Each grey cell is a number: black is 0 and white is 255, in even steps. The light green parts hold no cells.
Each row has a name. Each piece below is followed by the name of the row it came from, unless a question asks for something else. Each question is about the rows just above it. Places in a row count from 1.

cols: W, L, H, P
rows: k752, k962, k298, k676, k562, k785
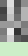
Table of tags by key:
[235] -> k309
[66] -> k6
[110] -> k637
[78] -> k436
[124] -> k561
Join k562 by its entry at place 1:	k561
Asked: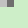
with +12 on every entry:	[205 122]
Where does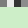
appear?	k562

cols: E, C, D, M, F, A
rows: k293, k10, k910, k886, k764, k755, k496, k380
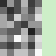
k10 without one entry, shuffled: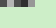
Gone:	[107]
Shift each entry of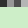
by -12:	[ 35 139  66 169]
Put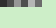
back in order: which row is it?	k10
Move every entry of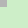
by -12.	[169]
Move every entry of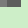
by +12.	[134 105 105]

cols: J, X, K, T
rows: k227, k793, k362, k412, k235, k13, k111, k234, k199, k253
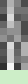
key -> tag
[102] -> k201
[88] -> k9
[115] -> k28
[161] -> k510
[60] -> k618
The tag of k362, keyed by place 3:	k9
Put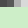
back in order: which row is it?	k111

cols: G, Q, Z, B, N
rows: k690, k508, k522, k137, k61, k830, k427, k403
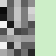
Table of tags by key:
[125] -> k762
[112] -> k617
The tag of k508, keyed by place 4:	k762
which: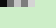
k508
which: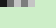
k522
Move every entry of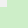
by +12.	[253]
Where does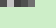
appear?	k61
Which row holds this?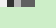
k427

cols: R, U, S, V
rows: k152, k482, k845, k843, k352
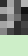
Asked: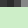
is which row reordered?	k352
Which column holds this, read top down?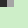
R
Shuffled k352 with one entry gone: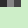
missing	[57]
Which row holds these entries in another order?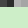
k843

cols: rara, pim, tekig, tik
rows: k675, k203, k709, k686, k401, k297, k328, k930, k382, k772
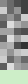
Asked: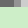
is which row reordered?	k382
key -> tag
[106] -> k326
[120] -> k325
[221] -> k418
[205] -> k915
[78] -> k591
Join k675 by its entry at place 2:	k326

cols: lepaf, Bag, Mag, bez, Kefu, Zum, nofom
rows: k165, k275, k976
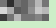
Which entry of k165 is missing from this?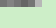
[46]
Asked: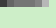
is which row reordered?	k976
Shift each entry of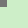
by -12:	[105]
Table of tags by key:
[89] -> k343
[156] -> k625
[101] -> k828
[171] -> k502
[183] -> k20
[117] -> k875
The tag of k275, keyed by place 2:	k502
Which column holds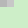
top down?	Zum
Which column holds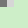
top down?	lepaf

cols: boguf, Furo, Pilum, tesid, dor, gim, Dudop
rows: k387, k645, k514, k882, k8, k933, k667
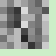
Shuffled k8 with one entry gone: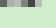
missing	[143]
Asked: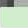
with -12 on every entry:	[ 89  58 162 162]

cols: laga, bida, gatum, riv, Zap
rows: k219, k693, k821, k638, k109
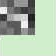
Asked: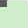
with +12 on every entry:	[103]
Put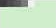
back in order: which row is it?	k693
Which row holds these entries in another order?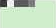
k638
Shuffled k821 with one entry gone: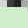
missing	[197]
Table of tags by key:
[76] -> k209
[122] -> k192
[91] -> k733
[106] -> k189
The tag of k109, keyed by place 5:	k189

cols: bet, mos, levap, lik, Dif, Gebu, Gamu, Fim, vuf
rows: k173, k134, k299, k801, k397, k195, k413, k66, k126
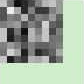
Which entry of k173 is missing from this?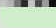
[128]
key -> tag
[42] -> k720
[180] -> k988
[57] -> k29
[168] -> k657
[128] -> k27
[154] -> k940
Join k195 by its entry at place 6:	k940
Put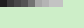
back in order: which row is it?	k126
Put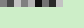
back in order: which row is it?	k397
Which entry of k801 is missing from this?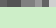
[141]
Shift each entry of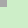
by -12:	[156]

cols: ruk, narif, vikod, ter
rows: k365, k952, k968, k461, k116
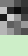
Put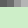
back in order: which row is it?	k461
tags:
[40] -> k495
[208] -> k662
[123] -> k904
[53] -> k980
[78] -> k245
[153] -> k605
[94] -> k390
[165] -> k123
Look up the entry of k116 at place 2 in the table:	k605
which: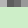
k461

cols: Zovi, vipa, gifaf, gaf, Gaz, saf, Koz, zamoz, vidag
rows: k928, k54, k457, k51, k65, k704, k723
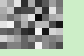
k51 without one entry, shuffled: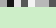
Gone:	[74]
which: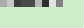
k54
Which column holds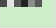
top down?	Gaz
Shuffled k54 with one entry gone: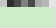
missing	[61]
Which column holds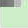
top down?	vidag
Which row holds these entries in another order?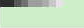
k928

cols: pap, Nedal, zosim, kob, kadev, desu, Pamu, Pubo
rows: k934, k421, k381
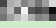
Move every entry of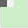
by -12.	[ 88 230]
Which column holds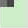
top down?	desu
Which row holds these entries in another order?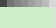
k381
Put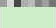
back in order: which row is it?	k934
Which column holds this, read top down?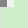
kob

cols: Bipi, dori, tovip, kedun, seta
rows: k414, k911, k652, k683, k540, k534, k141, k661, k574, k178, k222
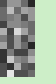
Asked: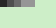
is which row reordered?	k414
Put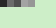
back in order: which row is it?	k141
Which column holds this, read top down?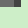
Bipi
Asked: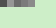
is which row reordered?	k652
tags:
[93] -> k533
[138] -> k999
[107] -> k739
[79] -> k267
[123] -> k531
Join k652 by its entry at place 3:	k999
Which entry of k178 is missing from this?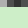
[93]
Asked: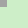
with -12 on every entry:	[151]

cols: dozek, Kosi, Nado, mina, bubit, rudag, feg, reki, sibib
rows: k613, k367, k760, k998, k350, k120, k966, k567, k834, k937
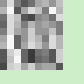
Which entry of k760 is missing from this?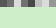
[137]
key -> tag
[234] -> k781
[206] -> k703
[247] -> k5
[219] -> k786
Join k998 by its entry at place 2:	k786
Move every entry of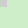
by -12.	[194]
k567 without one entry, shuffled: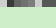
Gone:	[234]

